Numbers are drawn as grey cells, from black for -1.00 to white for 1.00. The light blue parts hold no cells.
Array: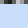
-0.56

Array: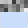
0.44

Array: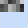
0.10

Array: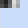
-0.74

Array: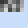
-0.45

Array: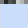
-0.70
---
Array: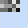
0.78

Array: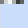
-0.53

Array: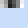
0.04

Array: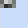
0.39

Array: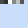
0.49

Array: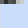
0.48
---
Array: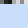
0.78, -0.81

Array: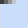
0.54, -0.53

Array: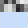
0.83, -0.72

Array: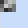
0.59, -0.68

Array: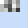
0.98, -0.57

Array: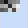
0.85, -0.85

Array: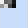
0.89, -0.93

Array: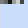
0.59, -0.81

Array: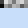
0.76, -0.93
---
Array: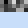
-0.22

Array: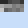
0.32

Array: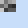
-0.19

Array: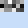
-0.96

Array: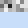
-0.15

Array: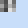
0.29

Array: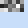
-0.74
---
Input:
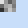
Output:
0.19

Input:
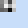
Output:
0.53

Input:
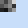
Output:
-0.48

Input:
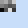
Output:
0.34

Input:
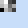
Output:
1.00

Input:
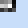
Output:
0.08

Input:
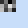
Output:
-0.04

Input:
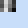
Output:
0.67
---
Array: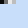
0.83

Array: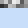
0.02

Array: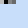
0.04

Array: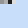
-0.74

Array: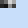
0.67

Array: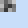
0.12

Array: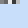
0.84

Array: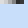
0.35

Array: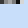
0.32
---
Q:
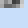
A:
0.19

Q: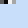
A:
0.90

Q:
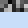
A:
-0.84

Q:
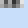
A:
0.09

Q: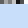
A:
-0.37

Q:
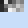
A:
0.21

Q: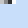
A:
-0.61

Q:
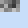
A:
0.50

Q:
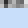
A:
0.17
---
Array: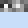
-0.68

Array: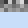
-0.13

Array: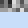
-0.23

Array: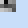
-0.15

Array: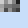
0.26

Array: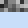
-0.73
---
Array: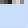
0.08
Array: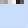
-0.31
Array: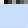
0.06
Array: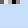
0.09
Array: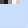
0.62
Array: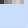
0.38
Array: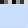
0.73
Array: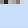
0.68
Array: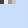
0.53
